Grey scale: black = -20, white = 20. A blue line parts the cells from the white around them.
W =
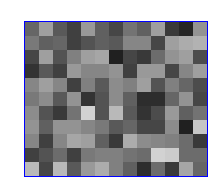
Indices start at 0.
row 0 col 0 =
-4
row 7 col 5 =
-1
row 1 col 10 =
5
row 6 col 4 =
13
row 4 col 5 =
-6
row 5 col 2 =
-6
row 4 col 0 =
1
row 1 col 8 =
1
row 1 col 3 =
-10
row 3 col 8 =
4
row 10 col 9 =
-3
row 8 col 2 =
1
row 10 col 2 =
9
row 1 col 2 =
-4
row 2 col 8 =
-11
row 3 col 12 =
5
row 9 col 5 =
0
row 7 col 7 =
-4
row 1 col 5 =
-5
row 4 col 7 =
0
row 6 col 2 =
-11
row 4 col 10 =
0
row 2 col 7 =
-9
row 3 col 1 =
-6
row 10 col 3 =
-6
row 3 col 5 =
1
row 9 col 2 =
-3
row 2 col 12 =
-8
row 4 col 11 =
-4
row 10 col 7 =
-5
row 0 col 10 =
-11
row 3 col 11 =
1
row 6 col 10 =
4
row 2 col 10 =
3
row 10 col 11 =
6
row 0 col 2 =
-6
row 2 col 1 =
5

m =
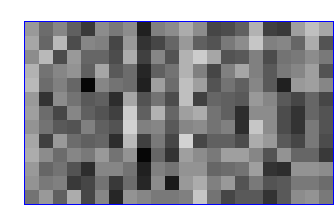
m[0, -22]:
4
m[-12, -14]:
-12
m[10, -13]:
0
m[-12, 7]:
4
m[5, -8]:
-5
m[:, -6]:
[8, 11, 0, 0, 1, 4, 2, 11, 7, 1, 5, -1, -6]
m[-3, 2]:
-2
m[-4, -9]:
-1
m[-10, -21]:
-2
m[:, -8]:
[-8, -1, -7, 0, -2, -5, -5, 0, -5, 5, -3, 4, -9]
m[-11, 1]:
9
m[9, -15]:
3
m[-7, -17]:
-7
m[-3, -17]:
1
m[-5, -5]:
4
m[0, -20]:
1
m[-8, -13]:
-2
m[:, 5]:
[2, 0, -4, 6, 1, -5, -7, -5, -4, 4, 1, -2, 1]
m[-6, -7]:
-13
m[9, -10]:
2
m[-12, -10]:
-5
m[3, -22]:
8
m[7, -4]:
-8
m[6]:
[5, -3, -9, 1, -5, -7, -10, 12, -5, 8, -4, 5, 7, -2, -5, -13, 2, 2, -8, -12, -4, -7]
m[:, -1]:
[6, -7, -1, -7, 1, -9, -7, -7, -8, -11, 2, -3, -1]
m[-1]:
[-2, 4, -5, 7, -9, 1, -14, 3, 1, -1, -1, 0, 11, -2, -9, -6, -6, -12, -6, 2, 3, -1]
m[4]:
[9, -3, 0, -4, -19, 1, -2, -3, -15, 5, -3, 10, 5, -7, -2, -5, 1, -6, -15, 4, 5, 1]
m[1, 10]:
-4
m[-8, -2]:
-4
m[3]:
[8, -2, 1, 3, -5, 6, -6, -3, -14, -5, -2, 8, 0, -9, 0, 6, 0, -6, -1, 1, 5, -7]
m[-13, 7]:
2

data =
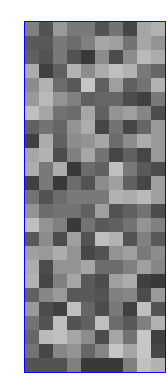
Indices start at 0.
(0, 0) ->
0
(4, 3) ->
-6
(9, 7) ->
-5
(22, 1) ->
9
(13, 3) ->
-2
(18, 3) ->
6
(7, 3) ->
3
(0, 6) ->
-2
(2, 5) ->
2
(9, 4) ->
6
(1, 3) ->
-3
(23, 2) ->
1
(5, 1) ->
9
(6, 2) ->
-2
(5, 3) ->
0
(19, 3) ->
-6
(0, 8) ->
6
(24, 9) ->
8
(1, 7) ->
-2
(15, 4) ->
-7
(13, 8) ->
-2
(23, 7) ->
6
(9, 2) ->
-8
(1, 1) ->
-6
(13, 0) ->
3
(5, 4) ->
-5
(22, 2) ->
10
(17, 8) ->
5
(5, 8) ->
-10
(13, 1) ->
-3
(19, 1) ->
1
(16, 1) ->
4
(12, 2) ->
-3
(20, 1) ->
-8
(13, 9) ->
-8
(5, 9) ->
-1
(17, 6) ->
-3
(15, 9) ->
-6
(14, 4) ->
-2

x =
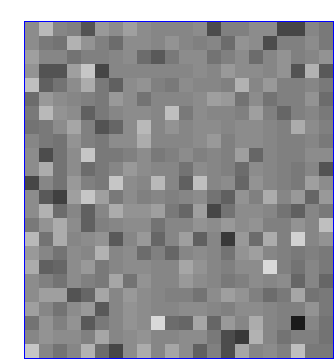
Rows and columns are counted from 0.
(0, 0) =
2
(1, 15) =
3
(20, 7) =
3
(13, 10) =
-1
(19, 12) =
-2
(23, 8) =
7
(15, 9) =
-4
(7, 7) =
2
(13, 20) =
1
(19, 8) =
2
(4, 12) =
1
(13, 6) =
7
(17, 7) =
2
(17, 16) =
2
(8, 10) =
1
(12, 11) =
1
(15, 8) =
4
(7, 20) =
2
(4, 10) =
-1
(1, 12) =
0
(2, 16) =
-3
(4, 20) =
1
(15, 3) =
1
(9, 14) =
0
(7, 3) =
6
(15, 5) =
3
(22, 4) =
0
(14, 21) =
10
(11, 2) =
-2
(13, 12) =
5
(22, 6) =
1
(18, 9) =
1
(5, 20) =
3
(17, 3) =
2
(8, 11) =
1
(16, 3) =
2
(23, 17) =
2
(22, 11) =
2

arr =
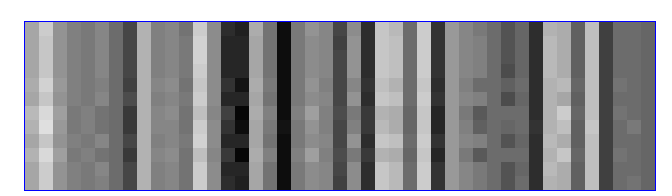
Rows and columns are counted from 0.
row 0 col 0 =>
6
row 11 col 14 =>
-13
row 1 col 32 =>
0
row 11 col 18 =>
-18
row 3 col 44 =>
-4
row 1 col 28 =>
12
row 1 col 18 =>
-18
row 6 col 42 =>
-2
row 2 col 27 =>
-3
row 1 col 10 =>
1
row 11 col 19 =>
-1
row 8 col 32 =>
0
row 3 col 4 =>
-1
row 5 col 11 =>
-1
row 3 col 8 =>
8
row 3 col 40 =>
10
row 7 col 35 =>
-3
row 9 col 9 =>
1
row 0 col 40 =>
10
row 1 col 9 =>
0
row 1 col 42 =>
-3
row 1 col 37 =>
9
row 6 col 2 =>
5
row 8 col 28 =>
12
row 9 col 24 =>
-11
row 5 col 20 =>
2
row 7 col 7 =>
-11
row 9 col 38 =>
11
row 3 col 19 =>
-1
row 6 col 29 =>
-14
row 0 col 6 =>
-3
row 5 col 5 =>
1
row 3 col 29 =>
-12
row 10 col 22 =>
-9
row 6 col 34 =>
-3
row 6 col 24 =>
-11
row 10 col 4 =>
-1

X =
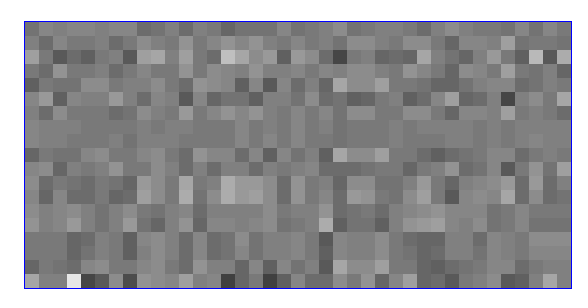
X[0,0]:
-2
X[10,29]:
0
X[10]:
[1, 2, -4, 0, -1, 0, 3, -1, -1, 2, 0, -3, 0, -3, 0, 0, -3, 0, -1, 0, 1, -3, -3, -3, -2, -1, -1, -4, -1, 0, 3, -3, -2, 1, -6, -1, 3, -2, 5]
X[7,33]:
0
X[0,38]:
-1
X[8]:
[1, 0, 0, -1, -1, -1, 0, -2, 0, 0, 0, -1, -1, -1, -1, 1, -1, 1, -1, 1, -1, -1, -2, -1, -1, -1, 0, -1, -1, -1, 0, 0, -1, 0, -1, 0, 1, 0, 0]
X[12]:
[1, -4, 1, -3, -3, -1, -4, -3, 5, 2, -1, 7, -2, 2, 7, 4, 5, 2, -3, 3, -1, 1, -3, 4, 3, -1, -2, 2, 5, -1, -6, 1, 2, 1, 6, -3, 2, -3, -2]
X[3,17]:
0
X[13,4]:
0
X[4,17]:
-6
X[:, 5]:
[0, 0, -1, 0, 2, 0, -1, -1, -1, 2, 0, -1, -1, -2, -2, 0, 0, 2, -6]
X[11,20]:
-1
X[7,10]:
0
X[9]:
[-4, -1, -2, -2, 1, 2, -1, -1, 1, 2, -1, -3, 3, 1, 1, -3, 1, -5, 1, -2, 0, -5, 6, 2, 2, 5, -1, -1, -3, -5, -3, -2, -1, 1, 1, -3, -1, 0, -1]
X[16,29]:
-3
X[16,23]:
0
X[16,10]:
0
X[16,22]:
1
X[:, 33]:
[-1, 0, 4, -1, 1, 0, 0, 0, 0, 1, 1, 2, 1, -2, -2, 1, 1, 1, 2]
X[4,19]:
-3
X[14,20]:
0
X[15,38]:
2
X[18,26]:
1
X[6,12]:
-1
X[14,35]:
1
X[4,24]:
2
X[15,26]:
-1
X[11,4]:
-3
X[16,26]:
-1
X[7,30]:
0
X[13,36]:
-1
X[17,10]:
-1
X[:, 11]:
[-3, 3, 5, 3, -3, -6, 4, 0, -1, -3, -3, 6, 7, 1, 3, -3, -3, -3, 5]
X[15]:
[-1, -1, -1, -4, -3, 0, -1, -5, 1, 2, 0, -3, 1, -3, -2, 2, -2, 0, 0, 1, -1, -6, 1, 0, 0, 2, -1, -3, -4, -4, 0, 0, -3, 1, 0, -1, 2, 2, 2]
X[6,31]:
1
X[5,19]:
-2
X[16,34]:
0
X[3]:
[-1, -3, 3, -1, -1, 0, -3, -1, 1, -1, -1, 3, -1, 2, 1, 0, 3, 0, 0, 1, -1, 1, 0, 2, 2, 0, -1, 3, 1, -1, -4, 2, 1, -1, 5, -1, -2, 0, -4]
